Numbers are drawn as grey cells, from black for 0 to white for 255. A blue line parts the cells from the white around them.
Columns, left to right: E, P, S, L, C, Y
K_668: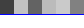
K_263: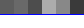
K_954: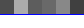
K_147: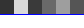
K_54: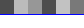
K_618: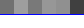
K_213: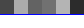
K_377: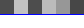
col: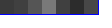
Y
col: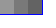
S
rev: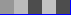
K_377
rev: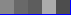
K_954
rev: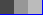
K_377
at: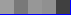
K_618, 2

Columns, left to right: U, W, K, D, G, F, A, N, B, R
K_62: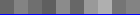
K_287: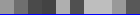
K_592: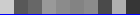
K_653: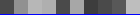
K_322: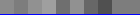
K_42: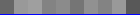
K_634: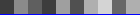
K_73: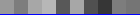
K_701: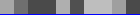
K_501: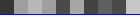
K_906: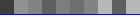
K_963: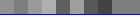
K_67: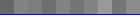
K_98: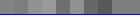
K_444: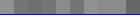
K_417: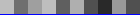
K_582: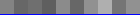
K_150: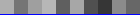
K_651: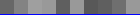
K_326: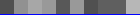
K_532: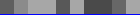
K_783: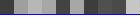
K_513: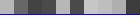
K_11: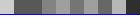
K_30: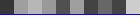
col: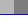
R
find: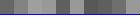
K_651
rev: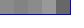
K_592
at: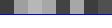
K_783, 1
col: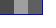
D
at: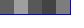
K_963, 5

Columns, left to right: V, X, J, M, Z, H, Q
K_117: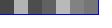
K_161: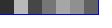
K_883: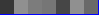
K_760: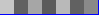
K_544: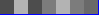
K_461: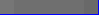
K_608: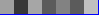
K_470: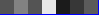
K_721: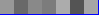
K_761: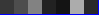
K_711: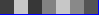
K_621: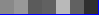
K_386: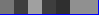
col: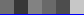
X
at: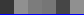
K_883, 1
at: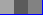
K_608, 3
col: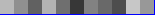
X
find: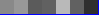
K_621
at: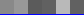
K_621, 1

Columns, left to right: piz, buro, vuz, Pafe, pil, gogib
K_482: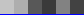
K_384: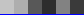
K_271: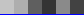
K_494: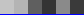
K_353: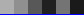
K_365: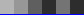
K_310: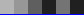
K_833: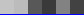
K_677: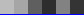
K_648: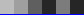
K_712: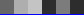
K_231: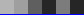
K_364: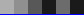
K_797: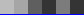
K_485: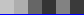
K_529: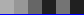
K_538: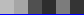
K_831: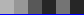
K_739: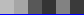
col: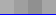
buro
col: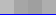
buro
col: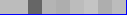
piz
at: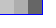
K_485, 1

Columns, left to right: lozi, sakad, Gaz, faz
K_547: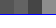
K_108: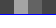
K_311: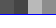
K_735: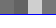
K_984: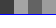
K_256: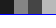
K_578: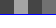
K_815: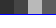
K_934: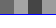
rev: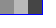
K_311
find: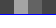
K_108

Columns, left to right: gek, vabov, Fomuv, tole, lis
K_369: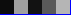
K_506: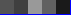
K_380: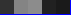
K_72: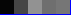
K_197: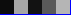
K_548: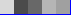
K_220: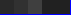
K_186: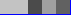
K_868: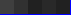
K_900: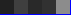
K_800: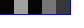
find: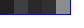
K_900
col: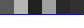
tole
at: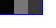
K_800, 3
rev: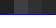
K_220
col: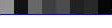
Fomuv

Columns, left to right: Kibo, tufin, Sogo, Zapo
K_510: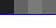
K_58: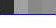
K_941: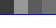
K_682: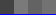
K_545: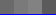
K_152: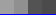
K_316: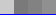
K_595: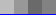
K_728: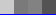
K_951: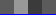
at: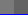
K_682, 2
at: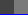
K_682, 1
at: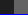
K_510, 1
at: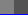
K_728, 3
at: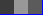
K_941, 1

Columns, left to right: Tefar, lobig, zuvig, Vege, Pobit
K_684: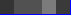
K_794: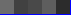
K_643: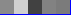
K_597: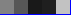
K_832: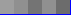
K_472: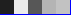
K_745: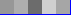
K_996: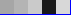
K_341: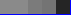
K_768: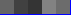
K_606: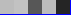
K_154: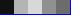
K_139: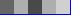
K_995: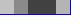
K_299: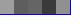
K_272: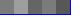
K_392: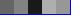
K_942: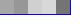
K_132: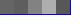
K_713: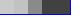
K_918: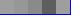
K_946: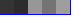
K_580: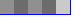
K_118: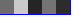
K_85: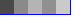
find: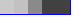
K_713
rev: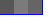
K_272
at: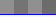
K_832, 2

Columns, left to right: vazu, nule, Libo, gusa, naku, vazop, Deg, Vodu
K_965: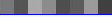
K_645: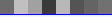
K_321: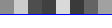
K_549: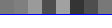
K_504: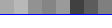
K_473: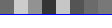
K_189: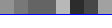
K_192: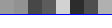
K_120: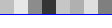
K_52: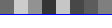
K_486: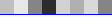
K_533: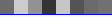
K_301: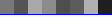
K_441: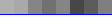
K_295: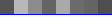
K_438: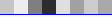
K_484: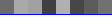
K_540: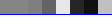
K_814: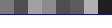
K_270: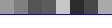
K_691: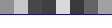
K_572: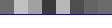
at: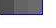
K_572, 6
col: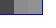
Libo

